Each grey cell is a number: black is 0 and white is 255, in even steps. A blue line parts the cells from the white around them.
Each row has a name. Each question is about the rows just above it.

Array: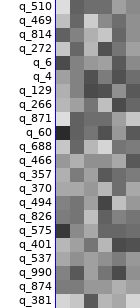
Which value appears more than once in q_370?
[168]
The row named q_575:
[ 56 138 168 103 103 110]
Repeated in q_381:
[213]
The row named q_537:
[168 144 160 144 124 152]
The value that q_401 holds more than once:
[183]
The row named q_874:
[124 124 152 152 176 160]

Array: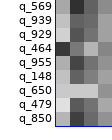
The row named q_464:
[ 56 121 181 134]
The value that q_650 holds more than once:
[201]
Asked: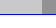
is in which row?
q_650
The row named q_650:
[201 201 201 146]
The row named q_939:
[193  98 106 161]

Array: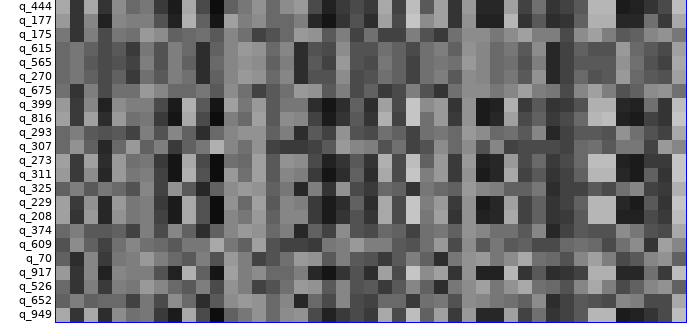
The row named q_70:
[ 97  45 134  58 119 126 153 126 105  89 126  82 153 126  66  82 112 153
 146  89 126  89  82  58  89 126  97  45 119 146 153 119 140 168 112 105
  82 134 160 126  74  89 134 146  97]
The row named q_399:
[153  58 134  33 140 126 126  74  27 176  89  21 160 119 153  89 119 119
  45  21  45  97  45 160  74 197 140 153  52 146  27  33 176  58  89  52
  58  82 176 176  39  33 112  52 189]
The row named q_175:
[119  52 126  74 119 112 153 140  97 105 112  89 134 112  66  82 105 153
 146  89 126  66 112  66  66 126  82  58 112 140 140 119 140 160 126 126
  74 140 160 126  89  97 134 146 119]
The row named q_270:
[105 119  97  74  97  58 112  89 126 112  45  97 134 153 146 105 134  45
  82  82 140  74  82 112  97  66 112 126  89 140 134 105 119  89 146  39
  66 105  82  89 153 105  89  82 160]
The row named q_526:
[105  52 126  58 126 119 153 134 105  89 126  74 146 126  66  82 112 153
 146  89 134  82  89  58  89 134  97  45 119 140 160 119 146 168 112 105
  82 134 168 126  74  97 134 146  97]

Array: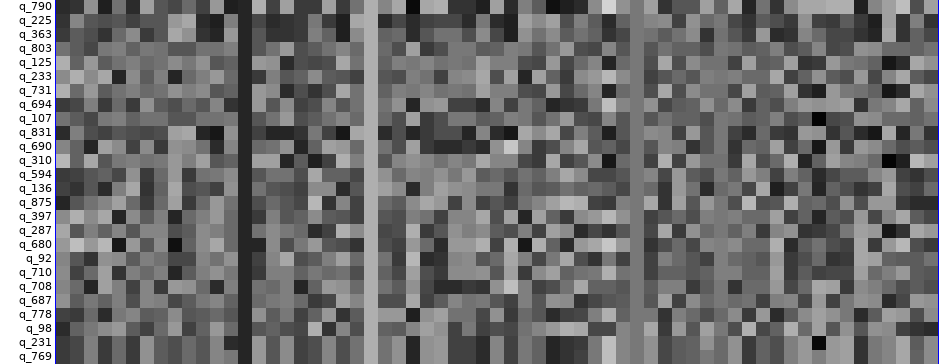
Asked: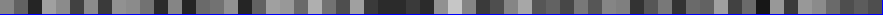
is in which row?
q_690
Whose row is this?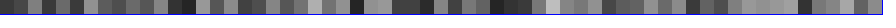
q_694
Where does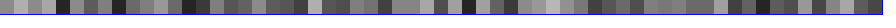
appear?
q_397
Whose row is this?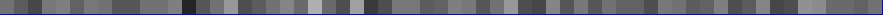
q_803
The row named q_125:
[175  98 152  92 114 127 106 114 139 120 145  86  98  37 152 145  43  78
  71  78 167 114 175  98 127 120 133 114 120 114 160 127 127  78  71 152
  71 106 133  37 106 120  78 167  78 139 114 114  65 160  92  98 160  51
  58 152 120 114  98  23  43 167 145]
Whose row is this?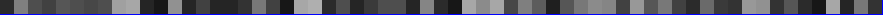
q_831
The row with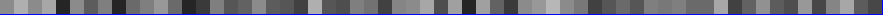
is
q_233

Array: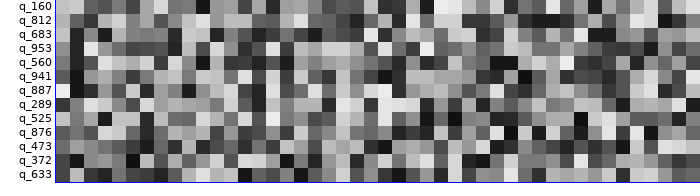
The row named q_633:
[ 69 188  55  36 115  69  61  36  91 180 223 180 194  22  97  75 129  22
  91 137 209  83 143  55  22  83 151  42 215  69 143 137 229 109  48 180
 166 180 151 202  48 202 209 151  91 103]
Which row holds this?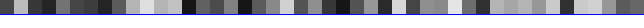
q_633
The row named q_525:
[194 121 166  29 194 194  42 188 109 103 215 180 115 215  83 236 121 143
  75  91 209 180 109 229  97 143  22 103  16 129 137  36  42  91 143 173
 173  16 202 223 159  91  91 109  36 129]
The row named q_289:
[ 55 129 223 202 137  75 215 159 180 166 159 121 209  91  36 194 129 180
 180  42 229 209  55 229 223 215  42 151  61 173  36 129  91 137 194 121
 137 194 188 103  29 173 180 166 223  29]
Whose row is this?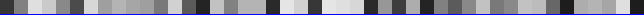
q_289
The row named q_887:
[236  22  48 151  83 202  42 159 129  29 143 188 215  69  36 223  75 109
 223 109 202 143 215 236  48 151 173 188 143  83 121 223  69  48 103 173
 194 143 109  55  83 202 223  42  75 188]

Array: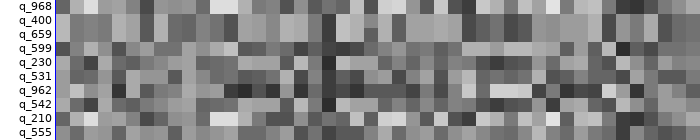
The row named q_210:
[101 177 221 156 162 130  74 101 143 149 107 221 221 177 122  82  82 143
  89 114 101 192  95 207 213 149  89 200  82  61 200 177 122 192 162 227
  95 184 192 122  61  53  82 122 143 170]
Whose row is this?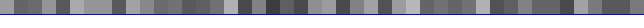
q_531
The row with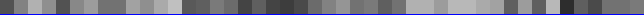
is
q_599

